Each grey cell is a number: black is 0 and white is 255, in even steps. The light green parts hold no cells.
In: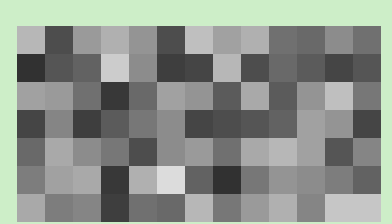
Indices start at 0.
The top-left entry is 183
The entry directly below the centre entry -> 154
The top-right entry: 112
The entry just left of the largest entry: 176
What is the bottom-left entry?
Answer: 169
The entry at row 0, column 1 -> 77
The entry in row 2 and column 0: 161
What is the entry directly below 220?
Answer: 105
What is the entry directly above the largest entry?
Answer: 140
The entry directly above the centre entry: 148
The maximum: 220
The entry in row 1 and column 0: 49
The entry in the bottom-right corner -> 198
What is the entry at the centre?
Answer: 69
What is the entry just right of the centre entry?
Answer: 77
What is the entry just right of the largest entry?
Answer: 98
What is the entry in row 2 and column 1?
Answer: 154

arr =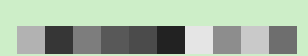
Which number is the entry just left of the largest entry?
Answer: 34
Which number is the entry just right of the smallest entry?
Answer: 229
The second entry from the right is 201

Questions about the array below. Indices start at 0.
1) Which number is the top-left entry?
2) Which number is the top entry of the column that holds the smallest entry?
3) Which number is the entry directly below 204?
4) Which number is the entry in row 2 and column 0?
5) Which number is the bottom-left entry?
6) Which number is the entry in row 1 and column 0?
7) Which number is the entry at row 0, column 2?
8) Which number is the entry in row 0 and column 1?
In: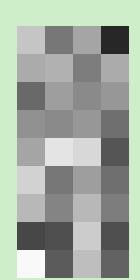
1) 197
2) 39
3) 190
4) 105
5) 249
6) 171
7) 165
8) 119

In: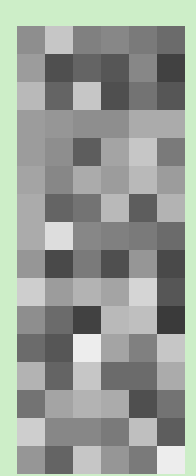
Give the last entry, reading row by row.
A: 237
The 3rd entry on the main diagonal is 198
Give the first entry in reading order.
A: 142
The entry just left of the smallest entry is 191
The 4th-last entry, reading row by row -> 198
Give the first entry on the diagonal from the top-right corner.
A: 107
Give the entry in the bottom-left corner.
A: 150
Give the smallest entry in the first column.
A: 107
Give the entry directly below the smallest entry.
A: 198
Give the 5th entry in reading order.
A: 122
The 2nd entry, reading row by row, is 198
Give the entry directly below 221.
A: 73
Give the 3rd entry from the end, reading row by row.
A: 150
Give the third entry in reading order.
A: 128
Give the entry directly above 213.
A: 150
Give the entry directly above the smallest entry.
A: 86
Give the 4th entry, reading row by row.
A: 135

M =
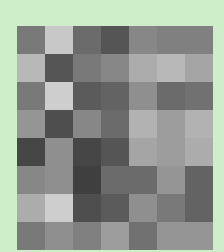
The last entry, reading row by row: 149
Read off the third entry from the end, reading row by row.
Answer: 113
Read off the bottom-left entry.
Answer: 121
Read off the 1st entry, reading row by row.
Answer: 121
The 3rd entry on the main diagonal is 91
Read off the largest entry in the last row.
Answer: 157
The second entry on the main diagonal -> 85
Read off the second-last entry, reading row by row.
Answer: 149
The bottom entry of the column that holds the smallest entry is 128
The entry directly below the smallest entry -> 78
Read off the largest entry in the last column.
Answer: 178
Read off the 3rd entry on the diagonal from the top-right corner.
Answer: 143
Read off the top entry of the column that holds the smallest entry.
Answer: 107
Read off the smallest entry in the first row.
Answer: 85
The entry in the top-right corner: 128

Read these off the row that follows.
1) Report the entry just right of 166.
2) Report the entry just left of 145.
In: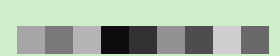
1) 121
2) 49

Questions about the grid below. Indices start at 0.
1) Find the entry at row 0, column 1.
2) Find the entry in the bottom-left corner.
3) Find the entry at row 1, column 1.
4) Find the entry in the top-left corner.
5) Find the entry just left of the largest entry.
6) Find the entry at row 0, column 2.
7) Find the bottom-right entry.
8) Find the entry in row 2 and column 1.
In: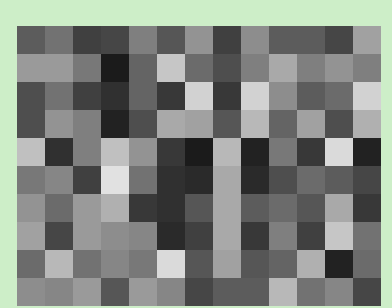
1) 114
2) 141
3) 154
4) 92
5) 64
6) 64
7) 70
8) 114

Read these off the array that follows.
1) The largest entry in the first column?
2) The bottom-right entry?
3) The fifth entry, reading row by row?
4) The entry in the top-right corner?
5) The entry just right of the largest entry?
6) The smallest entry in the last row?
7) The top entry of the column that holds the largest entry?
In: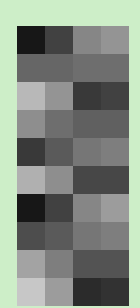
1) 199
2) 50
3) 102
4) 148
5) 156
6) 43
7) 23

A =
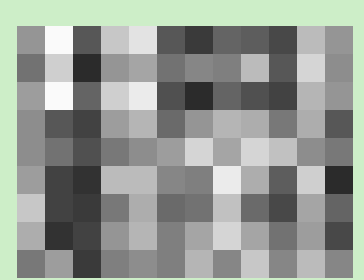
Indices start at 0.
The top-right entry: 149
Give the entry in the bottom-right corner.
134
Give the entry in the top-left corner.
149
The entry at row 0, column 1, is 250
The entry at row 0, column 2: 87
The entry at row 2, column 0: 157
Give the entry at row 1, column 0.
114
